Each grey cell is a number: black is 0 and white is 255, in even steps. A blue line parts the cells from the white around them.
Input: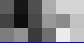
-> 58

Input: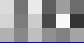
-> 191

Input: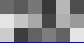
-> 98

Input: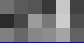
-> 135

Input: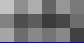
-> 136

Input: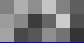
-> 87
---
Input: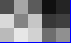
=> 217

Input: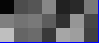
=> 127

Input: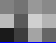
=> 187

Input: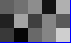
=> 33

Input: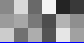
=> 155

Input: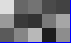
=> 154
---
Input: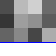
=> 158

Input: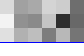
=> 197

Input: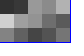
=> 147

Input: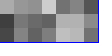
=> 178

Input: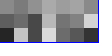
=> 116

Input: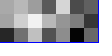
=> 149

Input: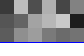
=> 183

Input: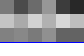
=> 177

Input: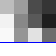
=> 136

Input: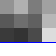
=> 110
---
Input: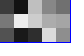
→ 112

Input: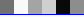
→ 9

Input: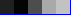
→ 194

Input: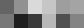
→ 158

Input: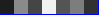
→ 84

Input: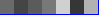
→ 208

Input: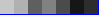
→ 75

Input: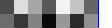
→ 242

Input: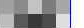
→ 167

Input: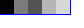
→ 216
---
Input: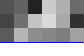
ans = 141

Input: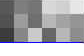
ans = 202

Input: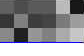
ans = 150

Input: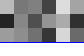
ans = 113

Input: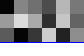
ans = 55

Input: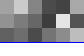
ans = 75
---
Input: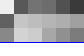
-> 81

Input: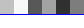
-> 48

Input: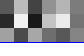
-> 181

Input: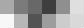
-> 143

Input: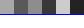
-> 204

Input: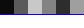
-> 45

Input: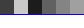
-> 132

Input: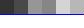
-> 212

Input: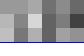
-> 139
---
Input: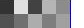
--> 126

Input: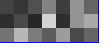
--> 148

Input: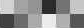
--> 176

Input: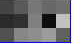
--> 13

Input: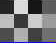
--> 204

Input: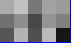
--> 149

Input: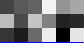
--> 34

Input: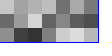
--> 92

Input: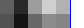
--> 140

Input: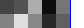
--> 40
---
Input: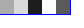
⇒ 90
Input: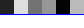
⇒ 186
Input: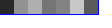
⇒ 91
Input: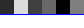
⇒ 126
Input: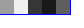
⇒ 94
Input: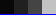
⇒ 194
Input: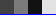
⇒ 227
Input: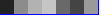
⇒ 154
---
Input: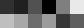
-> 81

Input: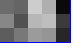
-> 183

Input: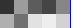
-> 92

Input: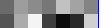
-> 139

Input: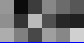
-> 187

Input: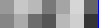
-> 185

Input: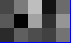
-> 163
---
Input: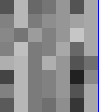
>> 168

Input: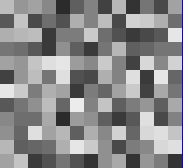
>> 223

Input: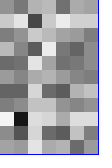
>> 126

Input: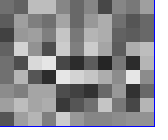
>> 181

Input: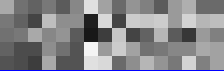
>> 162

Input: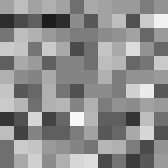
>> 146

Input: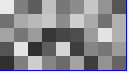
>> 155

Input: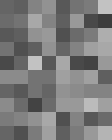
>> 107
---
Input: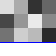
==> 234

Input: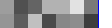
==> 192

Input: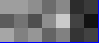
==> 79

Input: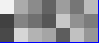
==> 112

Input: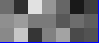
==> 122

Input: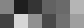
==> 145

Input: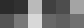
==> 216

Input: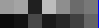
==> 72

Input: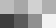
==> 144
